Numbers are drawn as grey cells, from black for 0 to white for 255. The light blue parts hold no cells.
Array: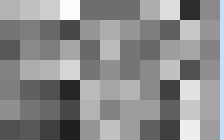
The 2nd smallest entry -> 38
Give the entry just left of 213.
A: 179
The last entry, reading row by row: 157
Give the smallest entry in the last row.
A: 32
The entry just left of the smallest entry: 64
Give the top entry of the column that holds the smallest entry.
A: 251
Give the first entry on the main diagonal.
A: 179
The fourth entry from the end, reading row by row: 96
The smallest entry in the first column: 80
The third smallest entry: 45
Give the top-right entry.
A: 137
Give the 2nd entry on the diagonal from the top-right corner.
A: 199
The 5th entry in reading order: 110
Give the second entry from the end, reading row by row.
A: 238
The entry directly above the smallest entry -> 72
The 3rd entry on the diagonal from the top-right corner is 157
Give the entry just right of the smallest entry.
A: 150

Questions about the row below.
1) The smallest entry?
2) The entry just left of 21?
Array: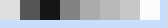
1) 21
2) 85

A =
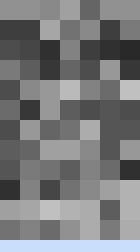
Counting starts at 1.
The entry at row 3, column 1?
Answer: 77
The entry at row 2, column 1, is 62
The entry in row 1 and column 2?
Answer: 145
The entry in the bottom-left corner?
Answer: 114
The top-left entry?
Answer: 145
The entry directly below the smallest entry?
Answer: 55
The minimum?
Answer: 41
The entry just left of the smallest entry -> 48
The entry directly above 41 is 122
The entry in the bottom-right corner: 172
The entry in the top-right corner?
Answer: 145
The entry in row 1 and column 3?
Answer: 137

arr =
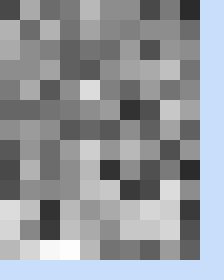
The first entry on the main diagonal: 73
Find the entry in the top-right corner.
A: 43
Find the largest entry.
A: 253
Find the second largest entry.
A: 247
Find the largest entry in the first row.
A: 184
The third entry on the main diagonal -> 128
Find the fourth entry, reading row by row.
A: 122
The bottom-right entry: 96
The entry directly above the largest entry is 191
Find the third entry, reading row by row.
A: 108
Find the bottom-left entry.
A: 184
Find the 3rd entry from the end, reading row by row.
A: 96
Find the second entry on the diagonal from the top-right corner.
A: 141
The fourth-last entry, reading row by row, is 122
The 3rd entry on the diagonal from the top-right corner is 80

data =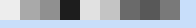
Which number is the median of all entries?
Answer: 144
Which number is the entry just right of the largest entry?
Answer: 169
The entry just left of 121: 88

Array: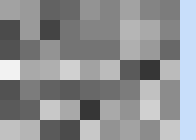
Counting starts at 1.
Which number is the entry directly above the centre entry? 116
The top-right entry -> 124
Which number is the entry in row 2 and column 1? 75
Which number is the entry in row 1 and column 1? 162
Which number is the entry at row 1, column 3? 98
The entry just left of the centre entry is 208
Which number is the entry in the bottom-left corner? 193
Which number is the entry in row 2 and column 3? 68
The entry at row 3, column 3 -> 147
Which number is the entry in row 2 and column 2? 154
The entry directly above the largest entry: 82
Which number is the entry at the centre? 162
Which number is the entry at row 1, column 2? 154
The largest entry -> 242
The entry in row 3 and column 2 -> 110

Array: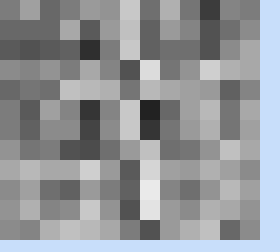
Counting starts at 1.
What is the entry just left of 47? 97
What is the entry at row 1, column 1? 124
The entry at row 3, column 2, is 82
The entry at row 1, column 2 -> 160
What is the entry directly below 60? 82
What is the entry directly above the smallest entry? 184
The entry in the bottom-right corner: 139
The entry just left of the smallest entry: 200
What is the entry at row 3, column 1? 90
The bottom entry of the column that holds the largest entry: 82
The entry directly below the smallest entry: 53
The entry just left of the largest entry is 97
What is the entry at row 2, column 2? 104
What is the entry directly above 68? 53
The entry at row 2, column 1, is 104
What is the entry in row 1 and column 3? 104
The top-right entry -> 124
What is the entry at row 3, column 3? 90
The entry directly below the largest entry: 227
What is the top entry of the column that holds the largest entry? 111
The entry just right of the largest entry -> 132
